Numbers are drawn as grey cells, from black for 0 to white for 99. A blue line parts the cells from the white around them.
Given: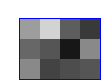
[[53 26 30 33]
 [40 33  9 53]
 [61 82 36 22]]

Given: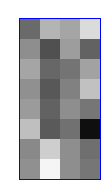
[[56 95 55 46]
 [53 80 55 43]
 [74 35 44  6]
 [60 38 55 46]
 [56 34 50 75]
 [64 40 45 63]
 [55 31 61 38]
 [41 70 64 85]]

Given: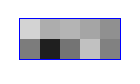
[[48 12 45 75 50]
 [82 67 70 64 56]]

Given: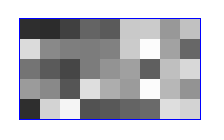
[[18 82 95 32 34 39 41 86 82]
 [60 53 33 86 67 60 98 71 57]
 [45 35 27 48 57 62 37 74 84]
 [85 53 49 48 50 79 98 63 40]
 [18 17 25 39 35 78 79 59 75]]

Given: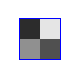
[[56 31]
 [17 89]]

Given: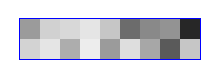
[[82 89 67 92 60 86 65 35 77]
 [60 81 84 89 77 42 53 57 15]]

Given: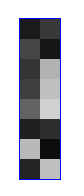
[[14 74]
 [72  5]
 [12 18]
 [38 81]
 [24 74]
 [20 69]
 [27  9]
 [10 22]]

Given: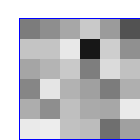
[[91 92 75 73 43 62]
 [67 55 74 66 65 91]
 [52 89 69 62 48 68]
 [64 70 78 49 85 75]
 [76 76 90  9 80 56]
 [48 55 65 78 60 32]]

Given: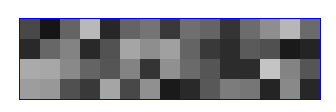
[[61 59 31 22 64 28 56 10 16 34 48 46 14 53 15]
 [66 65 53 39 33 51 20 56 41 33 17 17 76 51 33]
 [16 40 51 16 32 64 55 62 39 22 17 35 31 10 14]
 [28  8 39 72 15 39 45 22 43 39 20 42 55 71 41]]
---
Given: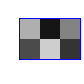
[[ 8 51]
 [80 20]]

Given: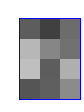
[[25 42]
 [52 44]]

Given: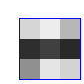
[[92 71]
 [25 16]]

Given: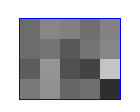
[[52 50]
 [45 34]]

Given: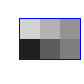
[[69 57]
 [36 49]]

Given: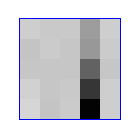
[[78 78]
 [79 77]]
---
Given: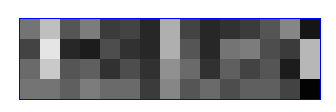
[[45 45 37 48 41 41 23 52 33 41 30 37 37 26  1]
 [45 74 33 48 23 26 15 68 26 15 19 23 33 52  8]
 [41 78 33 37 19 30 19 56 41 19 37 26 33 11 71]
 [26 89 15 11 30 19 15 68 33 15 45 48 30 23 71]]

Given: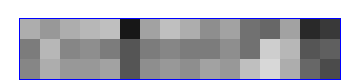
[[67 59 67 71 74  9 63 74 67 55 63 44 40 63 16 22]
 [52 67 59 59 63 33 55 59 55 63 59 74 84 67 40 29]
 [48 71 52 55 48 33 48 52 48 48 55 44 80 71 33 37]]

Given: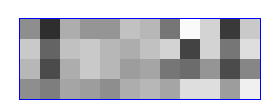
[[55 18 67 58 58 75 71 46 97 82 22 78]
 [71 29 67 78 71 61 64 46 42 58 29 52]
 [78 39 75 78 71 67 75 82 26 82 46 86]
 [55 49 64 61 55 67 71 64 86 86 61 93]]

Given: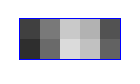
[[18 41 85 75 38]
 [25 47 78 69 32]]

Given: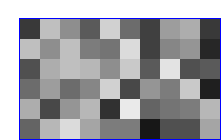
[[67 28 58 71 19 91 39 45 48 71]
 [74 55 74 48 45 85 25 52 58 15]
 [42 61 42 52 81 28 58 48 78 12]
 [31 67 74 71 55 78 35 88 31 35]
 [39 71 85 64 48 48  9 31 31 64]
 [22 74 55 35 81 42 25 61 67 22]]

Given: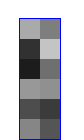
[[30 23]
 [52 33]
 [11 43]
 [66 49]
 [59 56]
 [19 76]]

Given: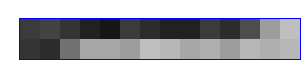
[[20 17 44 65 65 61 74 71 65 68 61 71 68 71]
 [23 26 20 13  9 23 17 13 13 23 17 30 61 74]]

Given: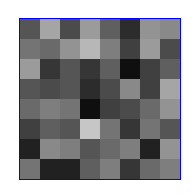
[[45 13 13 37 49 21 41 49]
 [60 21 33 21 37  6 25 37]
 [33 29 33 17 29 53 25 64]
 [25 37 33 77 45 21 45 33]
 [45 41 57 71 49 25 60 29]
 [41 49 45  6 25 29 41 57]
 [13 53 49 33 41 49 13 57]
 [33 64 29 60 37 17 57 53]]

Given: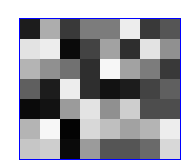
[[ 4  7 60 88 56 80 30 30]
 [37 11 92 18  7 11 26 37]
 [70 56 44 18 96 63 48 22]
 [11 67 22 48 48 92 22 33]
 [77 80  4 60 33 33 41 84]
 [88 92  4 26 63 18 88 56]
 [70 96  1 84 74 63 70 92]]
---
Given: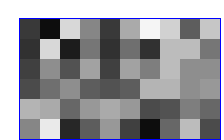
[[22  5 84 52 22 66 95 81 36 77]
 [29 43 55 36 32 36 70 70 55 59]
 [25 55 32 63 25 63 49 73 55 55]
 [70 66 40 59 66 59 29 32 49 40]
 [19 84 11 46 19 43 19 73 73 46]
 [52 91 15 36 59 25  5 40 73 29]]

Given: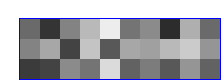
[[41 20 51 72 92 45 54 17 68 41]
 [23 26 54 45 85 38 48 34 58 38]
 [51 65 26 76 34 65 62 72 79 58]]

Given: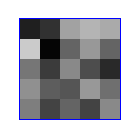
[[79  2 39 59 39]
 [12 19 63 70 66]
 [46 23 53 30 16]
 [49 26 39 26 53]
 [56 36 33 59 43]]

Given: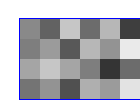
[[53 38 77 42 71 24]
 [45 57 31 68 60 88]
 [49 60 34 71 57 91]
 [64 77 64 49 20 42]]

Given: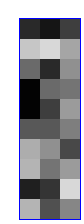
[[16  8 24]
 [41 16 56]
 [12 20 84]
 [ 1 24 60]
 [70 31 52]
 [34 34 49]
 [ 1 41 45]
 [70 45 60]
 [67 56 28]
 [77 84 64]]

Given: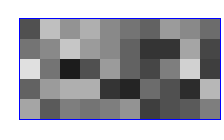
[[64 35 49 45 49 57 24 31 35 49]
 [87 45 11 31 60 38 27 49 81 24]
 [45 53 77 60 53 38 20 20 64 27]
 [38 60 68 68 20 14 42 31 17 71]
 [31 74 57 68 53 45 38 60 53 42]]
